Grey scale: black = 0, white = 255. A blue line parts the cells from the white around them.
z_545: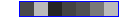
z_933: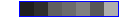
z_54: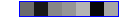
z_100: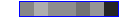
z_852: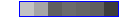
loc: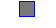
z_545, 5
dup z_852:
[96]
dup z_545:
[187]
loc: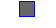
z_852, 4
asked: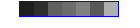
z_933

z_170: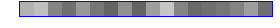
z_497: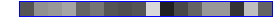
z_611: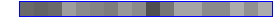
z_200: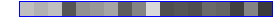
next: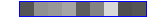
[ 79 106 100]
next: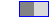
[79 85 79]
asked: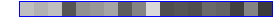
z_200
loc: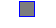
z_611, 6
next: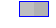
[191  85 145]
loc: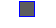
z_200, 7

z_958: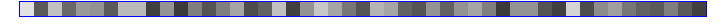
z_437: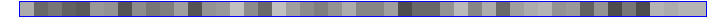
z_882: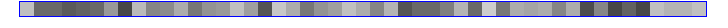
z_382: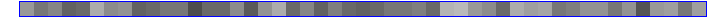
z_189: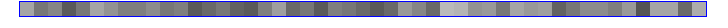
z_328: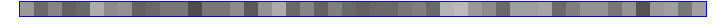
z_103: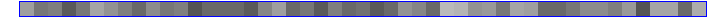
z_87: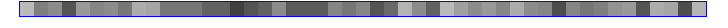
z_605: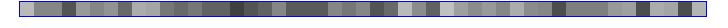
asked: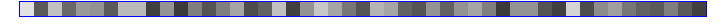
z_958
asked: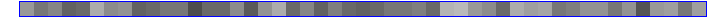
z_382
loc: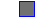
z_103, 24

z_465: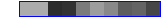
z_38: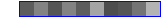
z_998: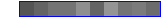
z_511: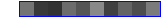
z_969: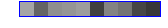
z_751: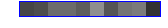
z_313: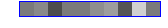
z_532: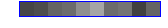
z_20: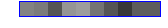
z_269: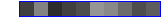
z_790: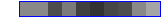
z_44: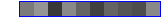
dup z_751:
[108]
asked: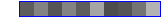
z_38
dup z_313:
[123]
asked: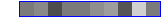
z_313
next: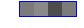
[123 143 157]

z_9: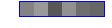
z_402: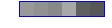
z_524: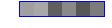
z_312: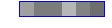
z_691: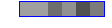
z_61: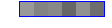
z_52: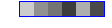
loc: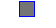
z_52, 2
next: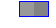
[137 103 145]
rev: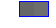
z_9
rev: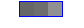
z_9
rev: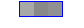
z_402
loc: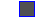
z_691, 4
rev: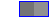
z_52

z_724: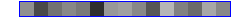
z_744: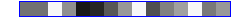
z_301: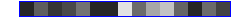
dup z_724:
[136]
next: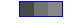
[121  46 152]
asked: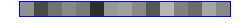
z_724
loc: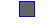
z_301, 11
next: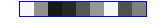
[160 247 121]
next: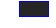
[226 107 167]

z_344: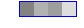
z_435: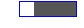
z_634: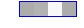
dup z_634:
[172]
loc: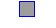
z_344, 2
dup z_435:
[86]
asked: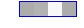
z_634
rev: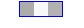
z_634
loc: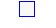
z_634, 2

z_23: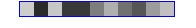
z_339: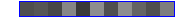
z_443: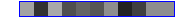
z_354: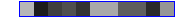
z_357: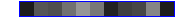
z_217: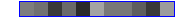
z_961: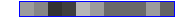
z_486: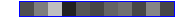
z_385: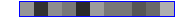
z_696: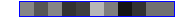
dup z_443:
[142]
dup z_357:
[28]
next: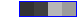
[106 106 106]
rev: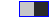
z_23
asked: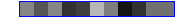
z_696
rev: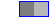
z_696
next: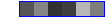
[ 20  50 113]

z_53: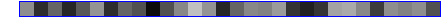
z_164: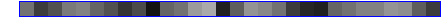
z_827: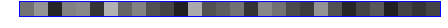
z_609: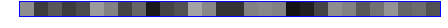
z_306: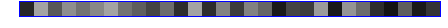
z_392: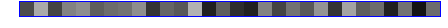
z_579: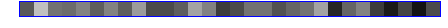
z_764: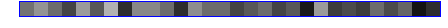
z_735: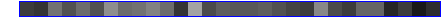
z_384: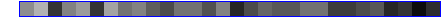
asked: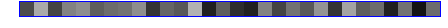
z_392
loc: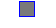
z_164, 3
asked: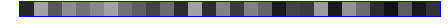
z_306
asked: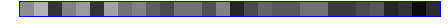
z_384

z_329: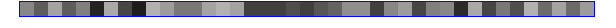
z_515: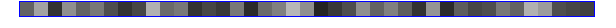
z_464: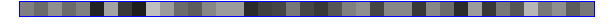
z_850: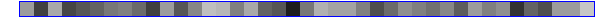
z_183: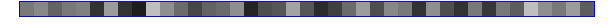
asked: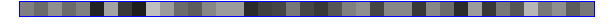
z_464
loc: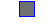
z_850, 29
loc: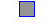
z_515, 29
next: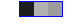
[120 120 163]
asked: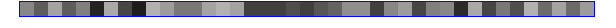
z_329

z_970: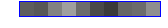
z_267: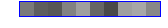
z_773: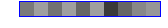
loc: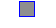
z_970, 9
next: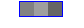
[ 73 159 167]
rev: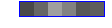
z_267
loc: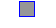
z_773, 9
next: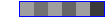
[102 136 151]
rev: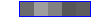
z_970

